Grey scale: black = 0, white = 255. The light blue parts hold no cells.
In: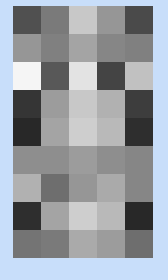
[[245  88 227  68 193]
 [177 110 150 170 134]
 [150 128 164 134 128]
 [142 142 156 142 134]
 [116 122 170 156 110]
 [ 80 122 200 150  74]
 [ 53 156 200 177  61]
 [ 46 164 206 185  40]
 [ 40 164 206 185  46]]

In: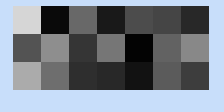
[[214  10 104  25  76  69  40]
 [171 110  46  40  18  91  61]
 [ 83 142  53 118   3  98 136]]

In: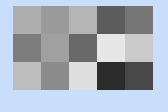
[[189 139 223  43  72]
 [174 154 181  92 118]
 [124 160 105 231 202]]

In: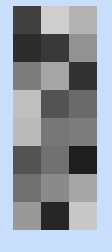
[[192  83 106]
 [186 119 125]
 [153  38 200]
 [125 165  50]
 [113 138 165]
 [ 83 113  30]
 [ 64 206 179]
 [ 44  56 146]]

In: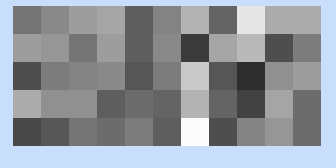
[[172 144 144  94 108 100 179 100  66 165 108]
 [157 150 116 157  94 137  58 165 185  78 124]
 [116 137 157 165  94 131 179 100 230 172 172]
 [ 78 124 131 137  86 124 201  86  45 144 157]
 [ 72  86 116 108 124  94 251  78 131 150 108]]

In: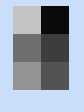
[[195  10]
 [147  83]
 [111  61]]
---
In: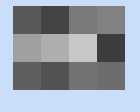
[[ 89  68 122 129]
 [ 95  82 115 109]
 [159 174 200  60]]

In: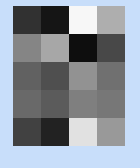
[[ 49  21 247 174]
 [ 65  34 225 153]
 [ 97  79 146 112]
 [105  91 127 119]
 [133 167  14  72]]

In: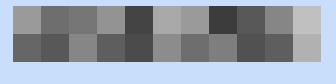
[[102  88 134  94  75 140 110 126  81  94 177]
 [154 110 118 147  68 169 154  60  88 134 192]]

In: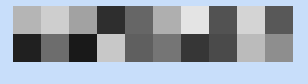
[[ 32 109  25 200  95 117  54  74 187 142]
 [181 206 162  46 102 175 228  82 212  88]]

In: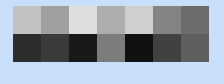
[[ 45  58  25 124  17  65  94]
 [194 160 222 173 207 132 108]]

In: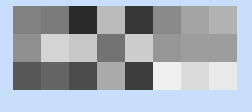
[[ 88 101  76 171  61 240 219 233]
 [129 123  42 186  55 137 163 178]
 [144 212 199 115 205 150 157 157]]

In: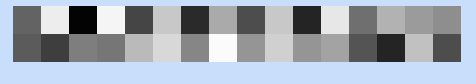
[[ 91  62 126 118 186 216 134 251 149 208 149 163  84  36 193  77]
 [ 99 237   3 245  69 200  42 170  77 200  36 231 111 178 155 142]]
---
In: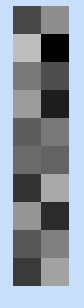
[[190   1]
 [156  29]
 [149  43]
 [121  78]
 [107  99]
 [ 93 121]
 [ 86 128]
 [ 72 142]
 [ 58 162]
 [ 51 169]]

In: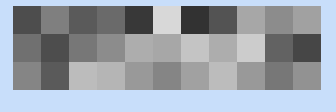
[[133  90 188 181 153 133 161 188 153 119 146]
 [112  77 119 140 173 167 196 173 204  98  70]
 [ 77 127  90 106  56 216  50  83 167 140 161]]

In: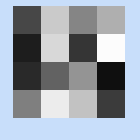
[[127 236 194  59]
 [ 71 202 133 175]
 [ 41  98 148  15]
 [ 29 216  53 252]]

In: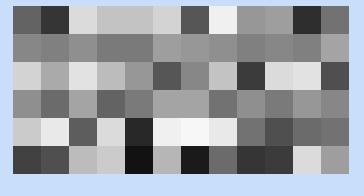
[[211 170 226 188 151  86 135 195  59 219 226  79]
 [203 233  93 219  40 240 247 233 114  79 107 114]
 [143 107 164  99 122 164 164 114 143 122 151 135]
 [135 128 143 122 122 158 151 143 128 135 128 164]
 [ 99  53 219 195 195 211  86 240 151 158  46 114]
 [ 65  79 188 203  18 182  26 107  53  59 219 158]]

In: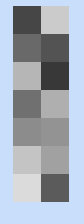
[[219  91]
 [196 161]
 [182  56]
 [140 147]
 [112 175]
 [105  83]
 [ 70 203]]

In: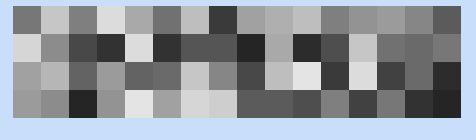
[[214 140  72  50 220  50  85  85  37 169  44  78 198 113 106 119]
 [161 182  99 155  99 106 198 134  72 190 228  58 220  65 106  44]
 [155 140  37 147 228 161 214 206  91  91  78 127  65 119  50  37]
 [119 198 127 220 169 113 190  58 161 175 190 127 147 155 134  91]]

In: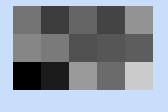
[[134 122  80  86  93]
 [115  60 100  68 147]
 [  0  27 154 107 203]]
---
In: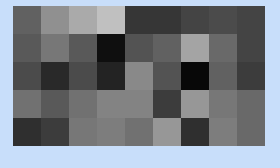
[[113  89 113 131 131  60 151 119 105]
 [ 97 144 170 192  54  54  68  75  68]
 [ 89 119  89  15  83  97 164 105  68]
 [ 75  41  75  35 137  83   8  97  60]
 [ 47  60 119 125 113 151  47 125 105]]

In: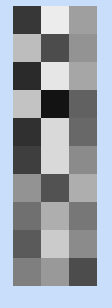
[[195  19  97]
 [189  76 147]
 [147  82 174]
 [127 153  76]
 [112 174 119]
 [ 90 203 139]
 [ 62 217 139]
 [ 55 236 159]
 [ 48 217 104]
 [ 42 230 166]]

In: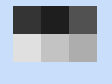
[[224 195 173]
 [ 52  30  81]]

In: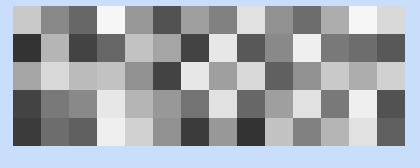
[[201 137 103 246 152  82 159 129 225 145 109 173 246 217]
 [165 217 187 194 145  67 231 159 217  96 145 201 173 209]
 [ 67 121 137 231 181 152 115 225 103 159 225 121 239  82]
 [ 59 109  96 239 209 145  59 152  51 194 129 181 225  96]
 [ 51 181  67 103 194 165  67 231  88 137 239 121 109  88]]

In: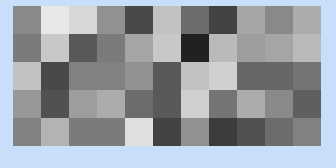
[[194  73 129 129 145  89 194 208 102 102 116]
 [151  81 157 172 108  89 208 116 172 137  95]
 [137 231 215 145  73 194 108  66 165 137 172]
 [129 179 123 123 223  66 145  60  81 108 129]
 [123 200  89 123 165 200  33 186 157 165 186]]

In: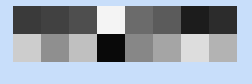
[[205 143 192   9 135 165 221 179]
 [ 58  65  78 244 107  91  28  44]]

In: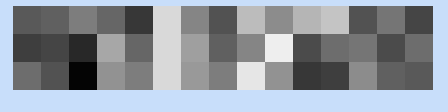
[[109  82   4 146 125 217 153 125 230 146  55  62 140  96  89]
 [ 89  96 125 102  55 217 133  82 188 140 181 196  82 117  69]
 [ 62  69  40 167 102 217 159  96 133 238  75 109 117  75 109]]

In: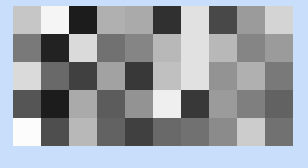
[[252  78 184  98  64 105 113 139 204 113]
 [218 105  64 162  56 192 225 147 176 121]
 [198 245  28 176 170  48 225  72 155 212]
 [121  34 218 113 133 184 225 184 133 155]
 [ 85  28 170  92 147 239  56 155 127  98]]
